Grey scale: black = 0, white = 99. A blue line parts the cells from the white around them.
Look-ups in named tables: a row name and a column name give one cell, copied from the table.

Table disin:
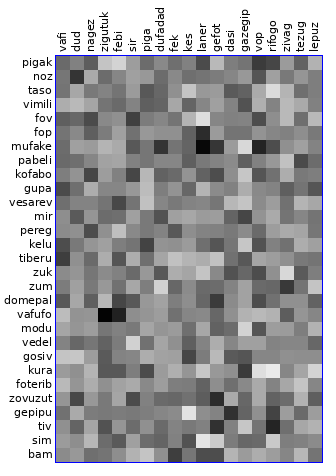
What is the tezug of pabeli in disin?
29
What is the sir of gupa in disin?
59
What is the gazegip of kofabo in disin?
77
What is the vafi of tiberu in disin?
24
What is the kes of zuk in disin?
64
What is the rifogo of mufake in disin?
30
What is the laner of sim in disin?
89
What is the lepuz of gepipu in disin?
61
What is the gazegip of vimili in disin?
32
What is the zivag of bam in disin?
52
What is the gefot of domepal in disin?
23
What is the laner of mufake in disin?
3
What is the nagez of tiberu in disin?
41
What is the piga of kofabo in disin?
71
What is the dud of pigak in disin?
50
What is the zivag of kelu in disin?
44
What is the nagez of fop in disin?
37
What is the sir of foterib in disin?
66
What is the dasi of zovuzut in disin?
66

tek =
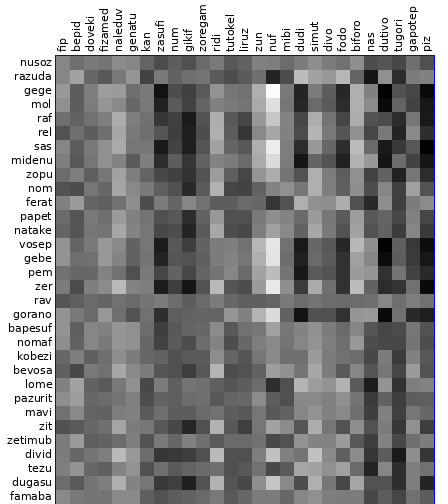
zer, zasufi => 11
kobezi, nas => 28
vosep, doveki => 47
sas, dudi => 17
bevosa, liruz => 32
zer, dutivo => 17
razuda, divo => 59
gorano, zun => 70
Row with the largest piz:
ferat

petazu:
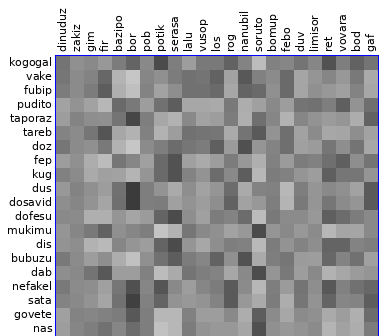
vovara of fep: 37
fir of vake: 40
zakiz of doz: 54
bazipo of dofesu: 58
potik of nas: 75
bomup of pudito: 53
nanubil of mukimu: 59
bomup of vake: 54
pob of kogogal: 53
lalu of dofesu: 55
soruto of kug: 71
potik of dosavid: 48
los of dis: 55
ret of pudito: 49
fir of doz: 47
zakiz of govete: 51
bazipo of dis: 52
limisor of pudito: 44
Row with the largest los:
pudito

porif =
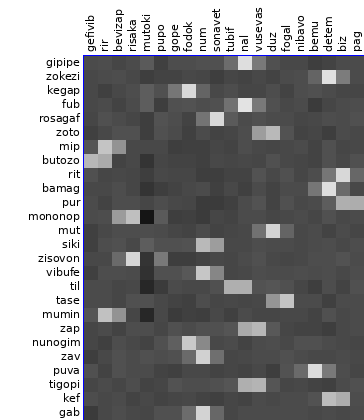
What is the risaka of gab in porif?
28
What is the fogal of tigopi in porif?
27
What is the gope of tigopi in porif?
32
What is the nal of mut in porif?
28
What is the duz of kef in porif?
28
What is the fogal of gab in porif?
29
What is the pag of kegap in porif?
27

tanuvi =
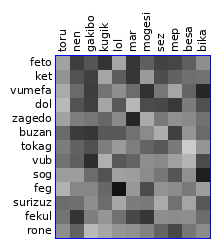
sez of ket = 30
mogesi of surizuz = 47
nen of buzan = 23
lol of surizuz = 65
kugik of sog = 32
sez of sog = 46

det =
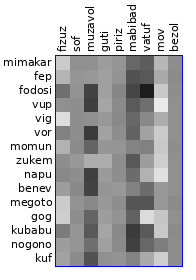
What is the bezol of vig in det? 56
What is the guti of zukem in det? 67
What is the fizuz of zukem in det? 55
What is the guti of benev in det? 58
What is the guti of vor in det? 63
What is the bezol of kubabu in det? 54
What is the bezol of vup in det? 56
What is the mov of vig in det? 67
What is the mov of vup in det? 91

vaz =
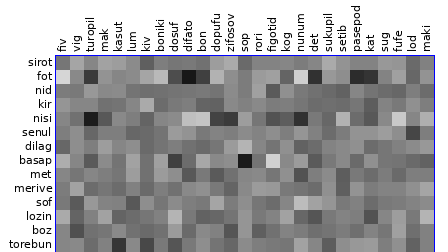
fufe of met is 41
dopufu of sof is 64
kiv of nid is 43
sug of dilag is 46
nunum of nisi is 19
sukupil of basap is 47
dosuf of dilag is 49
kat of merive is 48
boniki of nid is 44
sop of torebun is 54
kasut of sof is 50
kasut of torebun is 21
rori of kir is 53

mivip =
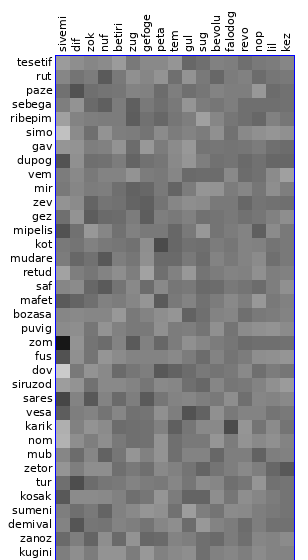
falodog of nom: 48
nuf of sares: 51
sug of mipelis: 59
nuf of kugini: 57
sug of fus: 42
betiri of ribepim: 48
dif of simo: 54
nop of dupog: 44

